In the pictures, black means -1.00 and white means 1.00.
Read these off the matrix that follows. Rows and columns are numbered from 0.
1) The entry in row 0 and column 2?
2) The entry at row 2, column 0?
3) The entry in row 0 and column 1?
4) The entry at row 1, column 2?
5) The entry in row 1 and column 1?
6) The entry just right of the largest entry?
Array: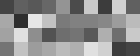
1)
-0.31
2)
0.27
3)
-0.25
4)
0.81
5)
-0.64
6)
0.52
